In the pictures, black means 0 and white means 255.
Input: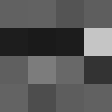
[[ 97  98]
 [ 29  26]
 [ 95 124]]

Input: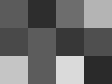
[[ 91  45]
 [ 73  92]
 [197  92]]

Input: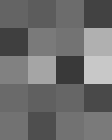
[[100  92]
 [ 63 122]
 [129 165]]

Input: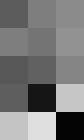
[[ 92 126]
 [126 116]
 [ 87  97]]

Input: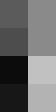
[[ 91 138]
 [ 77 138]
 [ 12 193]]

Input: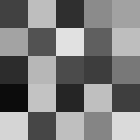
[[ 65 190]
 [163  82]
 [ 44 183]]
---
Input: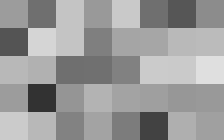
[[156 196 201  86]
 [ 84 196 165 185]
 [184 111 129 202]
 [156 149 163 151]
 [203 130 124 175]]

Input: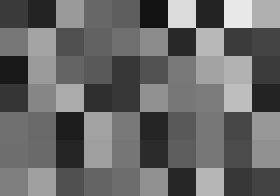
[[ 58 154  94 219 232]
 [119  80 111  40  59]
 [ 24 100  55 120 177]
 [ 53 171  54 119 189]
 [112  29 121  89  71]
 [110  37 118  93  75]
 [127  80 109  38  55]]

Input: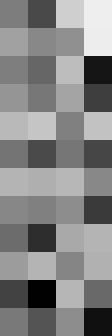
[[125 207]
 [161 144]
 [126 189]
 [149 164]
 [185 128]
 [116 118]
 [180 183]
 [135 141]
 [108 169]
 [156 133]
 [ 66 182]
 [121 141]]

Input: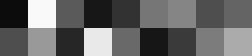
[[ 12  90  50 133 100]
 [ 78  38 105  58 171]]

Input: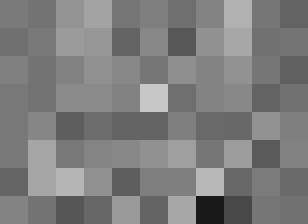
[[122 147 118 111 177  99]
 [112 155 100  87 167 116]
 [128 129 136 143 146  96]
 [120 138 130 111 135 113]
 [120  94 100 127 104 126]
 [120 120 136 159 156 129]
 [101 181  94 127 104 106]
 [131  86 154 167  72 113]]

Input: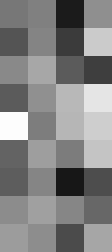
[[119  27]
 [ 84  59]
 [137  91]
 [ 91 184]
 [253 182]
 [ 99 124]
 [ 93  23]
 [140 134]
 [156  75]]

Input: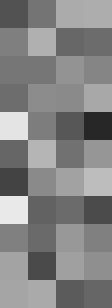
[[ 82 171]
 [127 103]
 [118 147]
 [109 138]
 [228  87]
 [102 113]
 [ 67 162]
 [233 107]
 [128 152]
 [163 160]
 [165  91]]
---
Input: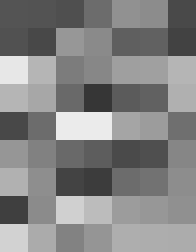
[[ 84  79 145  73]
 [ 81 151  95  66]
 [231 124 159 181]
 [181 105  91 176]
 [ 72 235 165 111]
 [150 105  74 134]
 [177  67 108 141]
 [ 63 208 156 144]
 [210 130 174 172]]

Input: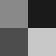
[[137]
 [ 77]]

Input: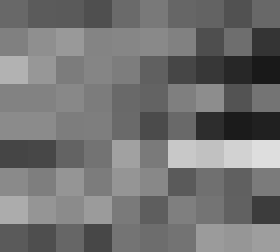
[[104  90 106 102  81]
 [128 153 134 129 110]
 [178 124 125  70  39]
 [130 136 105 127  83]
 [139 125 106 105  27]
 [ 69  99 161 200 210]
 [138 149 149  90  96]
 [172 139 122 127  97]
 [ 90 102 116 115 150]]

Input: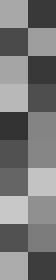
[[168]
 [ 74]
 [165]
 [184]
 [ 51]
 [ 81]
 [101]
 [200]
 [ 81]
 [172]]

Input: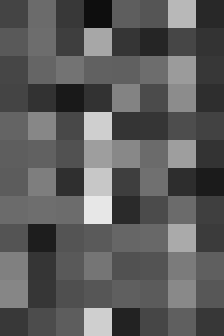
[[ 68  56  94 184]
 [ 89  62  53  70]
 [ 70 115  96 155]
 [ 68  25 131 140]
 [100  72  52  77]
 [ 94  81 136 158]
 [ 92  47  62  45]
 [107 108  42 107]
 [ 84  84 102 170]
 [128  89  81 123]
 [134  79  95 137]
 [ 56  93  34  95]]

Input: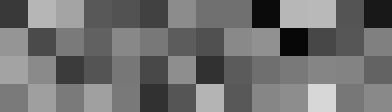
[[ 57 164  82 140 112 183  84]
 [149 122 136  92 137   7  86]
 [163  59 119 142  91 121 131]
 [122 122 121  85  88 141 119]]
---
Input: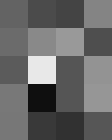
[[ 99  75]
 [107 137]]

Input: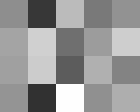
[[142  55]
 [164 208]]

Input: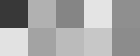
[[ 56 177]
 [226 163]]

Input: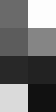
[[106 253]
 [ 92 133]]

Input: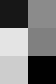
[[ 23 139]
 [228 128]]

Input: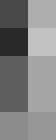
[[ 73 174]
 [ 41 194]]
